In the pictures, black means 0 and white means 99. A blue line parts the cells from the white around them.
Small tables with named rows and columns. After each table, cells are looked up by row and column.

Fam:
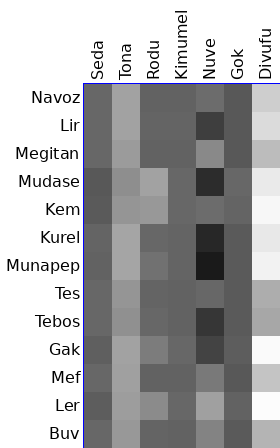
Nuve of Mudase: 17
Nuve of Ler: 62
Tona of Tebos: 56
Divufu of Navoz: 80
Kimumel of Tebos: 38
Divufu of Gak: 97
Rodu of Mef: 38
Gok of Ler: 38
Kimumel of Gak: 40
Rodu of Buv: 39
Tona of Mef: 62
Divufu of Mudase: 91
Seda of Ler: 36
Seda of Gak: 37
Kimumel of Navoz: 38
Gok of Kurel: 35
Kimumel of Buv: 38
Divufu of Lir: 85
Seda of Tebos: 40
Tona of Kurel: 64
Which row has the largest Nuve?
Ler

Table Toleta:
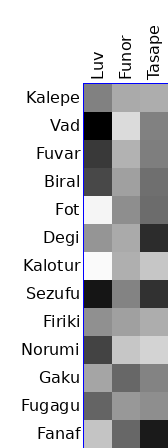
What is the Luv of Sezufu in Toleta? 8
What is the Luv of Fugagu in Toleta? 39
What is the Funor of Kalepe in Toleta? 66
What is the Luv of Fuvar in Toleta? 22
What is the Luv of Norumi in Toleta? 26
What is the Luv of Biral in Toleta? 28
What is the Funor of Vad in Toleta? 85
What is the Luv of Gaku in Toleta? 64
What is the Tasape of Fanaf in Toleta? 10
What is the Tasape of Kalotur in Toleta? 77
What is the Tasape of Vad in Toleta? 50
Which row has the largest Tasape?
Norumi

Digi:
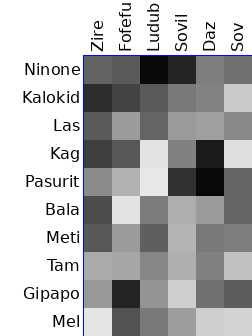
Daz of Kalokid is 51
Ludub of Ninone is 4
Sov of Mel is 82
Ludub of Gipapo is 58
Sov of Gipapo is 36
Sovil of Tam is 68
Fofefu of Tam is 65
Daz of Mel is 80
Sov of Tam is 75
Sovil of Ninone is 14
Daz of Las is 62

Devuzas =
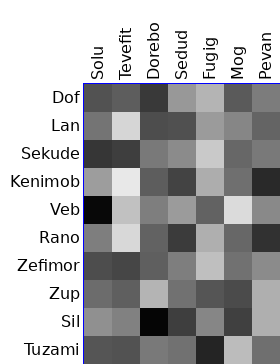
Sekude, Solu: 21
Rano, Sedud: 23
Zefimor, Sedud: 49
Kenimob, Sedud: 26
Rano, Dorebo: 38
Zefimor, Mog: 44
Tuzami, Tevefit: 32
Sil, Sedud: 24
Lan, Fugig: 60
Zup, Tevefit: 37
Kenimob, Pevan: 16
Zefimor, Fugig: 74
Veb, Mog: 85
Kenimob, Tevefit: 90
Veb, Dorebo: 49
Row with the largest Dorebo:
Zup

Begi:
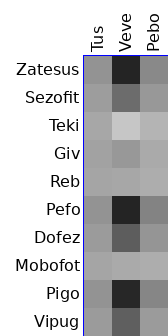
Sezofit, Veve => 42
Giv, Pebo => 66
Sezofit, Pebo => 59
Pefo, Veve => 14
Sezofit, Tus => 61
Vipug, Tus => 60
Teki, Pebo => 70
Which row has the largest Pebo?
Teki

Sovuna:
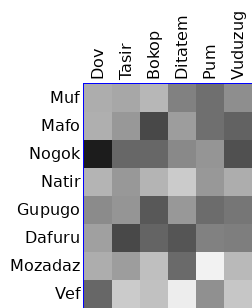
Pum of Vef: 56
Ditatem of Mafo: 61
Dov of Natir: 70
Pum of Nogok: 58
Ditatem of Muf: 50
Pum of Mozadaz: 94
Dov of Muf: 67
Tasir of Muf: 65
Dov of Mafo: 68
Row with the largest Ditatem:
Vef

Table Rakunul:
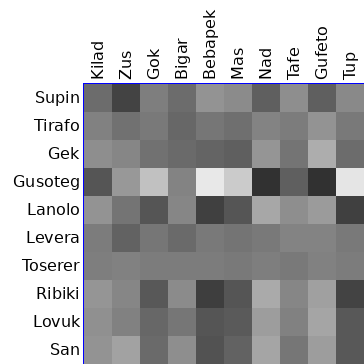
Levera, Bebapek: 47
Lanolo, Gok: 33
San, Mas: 38
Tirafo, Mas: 43
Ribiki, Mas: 33
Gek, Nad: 58
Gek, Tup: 42
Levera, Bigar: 41
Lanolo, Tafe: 55
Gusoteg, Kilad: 33
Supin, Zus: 26
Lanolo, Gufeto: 60
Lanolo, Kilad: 57
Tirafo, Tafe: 48
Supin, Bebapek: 57
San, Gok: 41
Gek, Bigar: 41
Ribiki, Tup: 26
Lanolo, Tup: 25
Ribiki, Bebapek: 24

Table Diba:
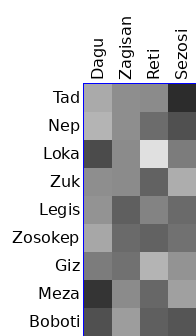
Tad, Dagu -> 66
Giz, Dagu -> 48
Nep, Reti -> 42
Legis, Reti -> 51
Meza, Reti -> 40
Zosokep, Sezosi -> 44
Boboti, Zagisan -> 61
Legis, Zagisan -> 37
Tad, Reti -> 54
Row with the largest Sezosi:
Zuk

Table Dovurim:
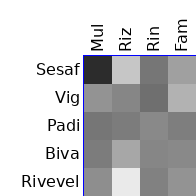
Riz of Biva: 65
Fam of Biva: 53
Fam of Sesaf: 62
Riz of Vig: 52
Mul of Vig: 57
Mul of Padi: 46
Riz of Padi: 48
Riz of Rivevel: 91
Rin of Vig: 43
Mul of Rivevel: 55
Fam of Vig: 69
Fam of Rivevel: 57
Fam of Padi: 49
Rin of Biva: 52

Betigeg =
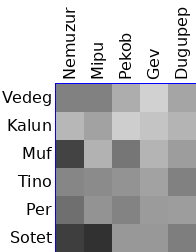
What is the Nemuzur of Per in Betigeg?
43
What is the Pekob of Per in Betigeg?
51
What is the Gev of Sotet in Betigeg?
59
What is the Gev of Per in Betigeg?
60
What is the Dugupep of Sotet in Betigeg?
49
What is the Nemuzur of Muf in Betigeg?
26
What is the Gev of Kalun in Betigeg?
76
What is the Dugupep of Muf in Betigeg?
61
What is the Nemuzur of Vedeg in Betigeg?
50
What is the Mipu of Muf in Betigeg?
69
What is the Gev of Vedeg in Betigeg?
81
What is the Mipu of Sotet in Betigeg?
19
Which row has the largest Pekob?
Kalun

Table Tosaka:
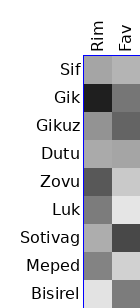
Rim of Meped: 51
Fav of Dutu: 64
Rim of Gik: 12
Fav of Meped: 81
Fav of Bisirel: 48
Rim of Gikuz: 57
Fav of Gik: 46
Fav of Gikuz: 39
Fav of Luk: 89
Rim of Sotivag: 67
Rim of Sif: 64
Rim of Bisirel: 88
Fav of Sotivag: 28
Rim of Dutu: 66
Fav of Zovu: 78
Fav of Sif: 70
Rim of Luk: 48
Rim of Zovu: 34

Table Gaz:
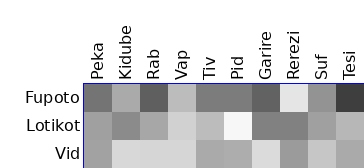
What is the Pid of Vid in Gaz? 67
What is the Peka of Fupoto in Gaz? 45
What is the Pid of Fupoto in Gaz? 48
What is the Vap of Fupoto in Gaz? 73
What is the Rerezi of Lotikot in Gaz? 50
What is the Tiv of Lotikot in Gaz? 73
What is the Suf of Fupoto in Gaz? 57
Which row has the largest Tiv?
Lotikot

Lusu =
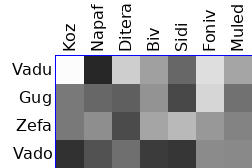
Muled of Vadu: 64
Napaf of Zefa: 55
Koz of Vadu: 98
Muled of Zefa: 51
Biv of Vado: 23
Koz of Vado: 19
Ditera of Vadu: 80
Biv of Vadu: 62

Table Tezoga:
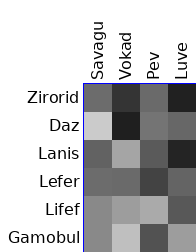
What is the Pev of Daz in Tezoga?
45
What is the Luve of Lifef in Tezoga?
34
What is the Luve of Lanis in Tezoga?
14
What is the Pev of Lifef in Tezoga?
66
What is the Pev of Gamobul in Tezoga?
32
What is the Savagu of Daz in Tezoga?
79
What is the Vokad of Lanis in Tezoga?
64
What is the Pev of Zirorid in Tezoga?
41
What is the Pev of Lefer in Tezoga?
26
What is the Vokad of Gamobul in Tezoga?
74
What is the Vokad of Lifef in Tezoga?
61
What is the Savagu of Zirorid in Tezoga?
42
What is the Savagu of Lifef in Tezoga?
53

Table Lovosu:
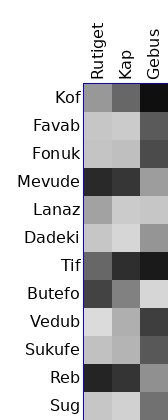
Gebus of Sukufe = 34
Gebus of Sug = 44
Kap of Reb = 20
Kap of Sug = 81
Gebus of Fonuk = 29
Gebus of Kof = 6
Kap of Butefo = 50
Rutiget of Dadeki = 77
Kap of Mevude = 21
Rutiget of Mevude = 16
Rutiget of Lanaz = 63
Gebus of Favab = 35
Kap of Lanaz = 79
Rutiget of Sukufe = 75
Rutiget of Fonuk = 76
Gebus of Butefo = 83
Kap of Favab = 79
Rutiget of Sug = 77
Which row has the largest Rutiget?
Vedub

